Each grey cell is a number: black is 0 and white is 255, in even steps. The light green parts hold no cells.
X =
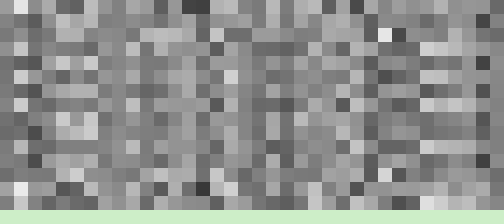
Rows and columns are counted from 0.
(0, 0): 155
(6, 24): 180
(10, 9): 186
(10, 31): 183
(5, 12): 166
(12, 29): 129
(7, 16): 178
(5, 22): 143
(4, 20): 126
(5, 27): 79
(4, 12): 138
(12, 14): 112
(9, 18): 110
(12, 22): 120
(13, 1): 234
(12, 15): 199
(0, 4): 107
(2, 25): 161
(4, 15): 155
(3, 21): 113
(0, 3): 171
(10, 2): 110
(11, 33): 128
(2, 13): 169
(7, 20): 87
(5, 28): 100
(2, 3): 121
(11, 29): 144
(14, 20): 94
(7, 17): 129
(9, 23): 139
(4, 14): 112
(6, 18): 118
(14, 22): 197
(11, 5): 161
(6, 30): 89
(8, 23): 160
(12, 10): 163
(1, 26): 95

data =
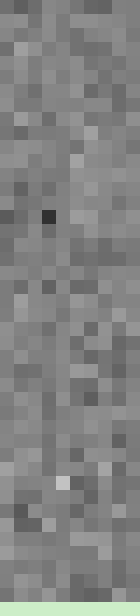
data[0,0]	112
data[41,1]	148
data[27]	[139, 119, 128, 121, 134, 113, 110, 142, 120, 131]
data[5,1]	140
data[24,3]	124
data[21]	[124, 157, 136, 133, 127, 150, 141, 121, 133, 132]
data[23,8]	122
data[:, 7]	[99, 137, 134, 114, 123, 115, 121, 136, 123, 127, 139, 136, 141, 137, 136, 129, 134, 109, 108, 132, 144, 121, 130, 146, 144, 117, 118, 142, 127, 140, 137, 135, 141, 164, 139, 131, 132, 127, 149, 156, 128, 128, 104]
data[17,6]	124
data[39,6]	122
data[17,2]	135
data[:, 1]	[95, 142, 121, 159, 144, 140, 126, 122, 155, 106, 143, 145, 122, 99, 115, 108, 118, 137, 125, 134, 109, 157, 150, 131, 127, 143, 111, 119, 143, 131, 142, 130, 144, 145, 129, 114, 89, 98, 127, 139, 123, 148, 140]
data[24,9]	114
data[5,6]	133
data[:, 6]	[102, 142, 130, 111, 117, 133, 107, 136, 118, 160, 145, 138, 143, 151, 135, 151, 145, 124, 113, 120, 108, 141, 136, 107, 139, 104, 149, 110, 94, 141, 145, 128, 143, 124, 109, 101, 125, 118, 152, 122, 125, 114, 98]
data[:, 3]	[135, 140, 139, 125, 135, 143, 134, 133, 110, 123, 133, 134, 123, 111, 128, 49, 108, 127, 123, 136, 98, 133, 135, 112, 124, 128, 126, 121, 110, 112, 123, 115, 118, 115, 134, 135, 129, 158, 121, 130, 119, 121, 149]
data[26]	[127, 111, 113, 126, 135, 153, 149, 118, 100, 122]
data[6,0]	138
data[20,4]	136
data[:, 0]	[112, 139, 134, 112, 135, 125, 138, 142, 121, 118, 134, 143, 131, 124, 138, 91, 115, 109, 113, 137, 124, 124, 126, 143, 141, 127, 127, 139, 126, 122, 132, 134, 125, 160, 145, 144, 120, 152, 144, 155, 129, 128, 116]
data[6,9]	133
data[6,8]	108
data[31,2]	131
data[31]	[134, 130, 131, 115, 140, 125, 128, 135, 98, 123]
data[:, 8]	[128, 134, 140, 137, 117, 128, 108, 109, 120, 133, 131, 128, 146, 130, 117, 133, 140, 125, 109, 136, 133, 133, 154, 122, 104, 109, 100, 120, 112, 147, 120, 98, 135, 106, 114, 112, 153, 111, 123, 125, 110, 108, 150]

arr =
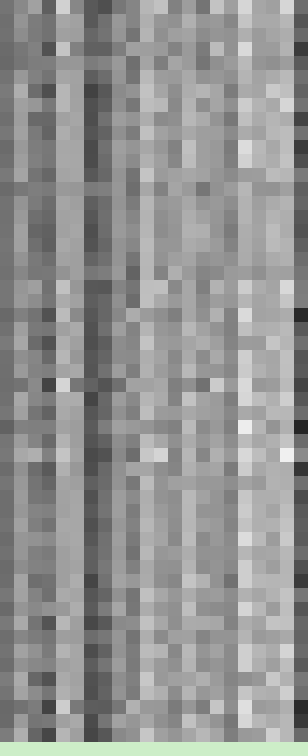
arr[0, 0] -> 116
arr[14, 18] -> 159
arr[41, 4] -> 159
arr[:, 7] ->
[79, 112, 115, 97, 131, 109, 88, 95, 113, 99, 113, 108, 104, 127, 109, 111, 109, 103, 112, 125, 87, 103, 103, 112, 94, 101, 113, 84, 104, 102, 125, 98, 82, 105, 107, 113, 116, 105, 113, 114, 120, 114, 101, 124, 89, 119, 98, 117, 95, 99, 92, 117, 87]
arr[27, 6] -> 98
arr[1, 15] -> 153
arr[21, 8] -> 144
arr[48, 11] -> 153
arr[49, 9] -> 123
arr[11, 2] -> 128
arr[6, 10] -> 194
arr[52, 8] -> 137
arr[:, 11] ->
[193, 150, 144, 154, 126, 156, 165, 184, 139, 161, 151, 159, 155, 130, 150, 143, 141, 150, 147, 131, 191, 169, 143, 151, 156, 163, 156, 167, 170, 155, 136, 167, 212, 143, 148, 147, 154, 161, 164, 151, 146, 143, 167, 151, 167, 139, 180, 154, 153, 175, 152, 144, 160]
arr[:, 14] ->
[116, 150, 140, 123, 117, 146, 180, 142, 171, 158, 159, 159, 162, 118, 147, 161, 175, 166, 145, 133, 127, 139, 144, 162, 173, 140, 151, 113, 163, 160, 139, 150, 134, 161, 152, 162, 148, 159, 139, 146, 141, 178, 153, 144, 170, 133, 149, 141, 175, 151, 125, 166, 183]
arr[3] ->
[107, 119, 129, 82, 196, 129, 97, 97, 126, 160, 158, 154, 131, 154, 123, 187, 146, 217, 156, 156, 178, 59]
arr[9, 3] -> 100
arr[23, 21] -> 89
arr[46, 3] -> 123
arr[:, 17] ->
[214, 196, 175, 217, 185, 180, 170, 204, 191, 171, 220, 209, 156, 182, 178, 179, 173, 172, 171, 157, 204, 181, 218, 191, 156, 206, 202, 217, 214, 169, 237, 187, 216, 204, 163, 198, 203, 194, 220, 182, 206, 206, 177, 213, 173, 180, 207, 207, 144, 197, 223, 214, 153]
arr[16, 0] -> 114
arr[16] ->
[114, 161, 102, 97, 161, 166, 79, 109, 154, 142, 181, 141, 149, 177, 175, 148, 123, 173, 164, 188, 172, 83]
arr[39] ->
[113, 150, 128, 123, 159, 166, 96, 114, 154, 114, 183, 151, 155, 173, 146, 146, 142, 182, 165, 167, 183, 108]
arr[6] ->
[122, 174, 109, 79, 182, 161, 66, 88, 139, 147, 194, 165, 142, 173, 180, 166, 124, 170, 165, 201, 191, 99]
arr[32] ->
[120, 168, 175, 129, 196, 163, 74, 82, 137, 109, 199, 212, 130, 182, 134, 176, 153, 216, 189, 167, 240, 138]
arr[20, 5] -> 151
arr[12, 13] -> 167
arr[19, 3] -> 120
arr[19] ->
[113, 135, 119, 120, 147, 159, 119, 125, 153, 99, 182, 131, 175, 154, 133, 138, 154, 157, 144, 161, 160, 118]
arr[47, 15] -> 149
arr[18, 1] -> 147
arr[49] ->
[116, 163, 140, 118, 176, 165, 79, 99, 147, 123, 188, 175, 140, 180, 151, 160, 139, 197, 177, 174, 206, 110]
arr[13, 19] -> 147
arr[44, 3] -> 84
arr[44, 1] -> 169

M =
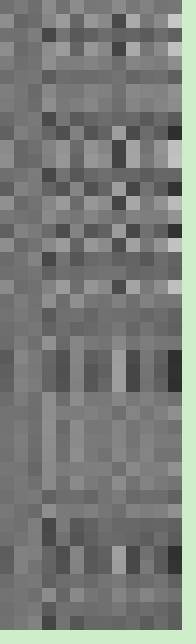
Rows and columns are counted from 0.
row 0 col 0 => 112
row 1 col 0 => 141
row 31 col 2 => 110
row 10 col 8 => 68
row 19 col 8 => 114
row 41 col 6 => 105
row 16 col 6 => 86
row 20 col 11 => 141
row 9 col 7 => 99
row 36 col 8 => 111
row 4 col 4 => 125
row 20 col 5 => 110
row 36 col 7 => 118
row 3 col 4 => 156
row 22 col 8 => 111
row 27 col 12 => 47
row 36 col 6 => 127
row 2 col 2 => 125
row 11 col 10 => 120
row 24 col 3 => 145
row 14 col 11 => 146
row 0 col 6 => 119
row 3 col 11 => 138
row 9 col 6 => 84
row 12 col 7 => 111
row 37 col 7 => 111
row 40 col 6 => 89
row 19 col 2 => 117
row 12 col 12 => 102
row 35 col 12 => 97
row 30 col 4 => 106
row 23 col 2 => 119
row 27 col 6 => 87
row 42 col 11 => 119
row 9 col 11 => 92
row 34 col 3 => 138
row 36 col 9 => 130
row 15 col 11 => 125
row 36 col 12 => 144

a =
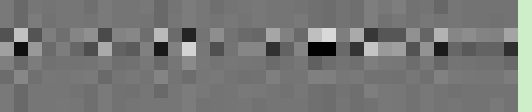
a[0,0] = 121
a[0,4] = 118
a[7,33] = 115
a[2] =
[82, 194, 84, 126, 111, 133, 144, 74, 131, 135, 110, 186, 107, 36, 116, 142, 115, 106, 103, 166, 129, 106, 191, 217, 126, 170, 55, 86, 86, 145, 101, 179, 134, 141, 131, 129, 164]
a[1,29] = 114
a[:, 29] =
[114, 114, 145, 83, 109, 119, 114, 114]
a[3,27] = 153
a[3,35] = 99
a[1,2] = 124
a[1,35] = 113
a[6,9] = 113
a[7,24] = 117
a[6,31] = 116
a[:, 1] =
[105, 105, 194, 16, 105, 135, 105, 105]
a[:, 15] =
[111, 116, 142, 80, 116, 121, 116, 116]
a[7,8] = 114
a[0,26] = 126
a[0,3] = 116
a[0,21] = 115
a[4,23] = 109
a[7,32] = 118
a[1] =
[121, 105, 124, 114, 118, 118, 116, 122, 117, 117, 116, 105, 118, 124, 119, 116, 120, 116, 120, 117, 117, 121, 112, 109, 115, 111, 126, 114, 119, 114, 120, 116, 118, 115, 115, 113, 115]
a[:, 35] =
[115, 113, 129, 99, 113, 118, 115, 121]
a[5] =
[108, 135, 112, 119, 118, 120, 122, 106, 117, 120, 116, 132, 116, 109, 119, 121, 116, 113, 114, 127, 117, 117, 128, 127, 119, 121, 114, 114, 113, 119, 112, 129, 121, 119, 118, 118, 125]
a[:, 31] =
[103, 116, 179, 27, 103, 129, 116, 116]
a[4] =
[127, 105, 124, 113, 115, 115, 116, 122, 111, 113, 120, 105, 118, 138, 120, 116, 119, 118, 117, 107, 114, 119, 96, 109, 115, 111, 126, 120, 119, 109, 120, 103, 116, 115, 113, 113, 105]
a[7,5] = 118
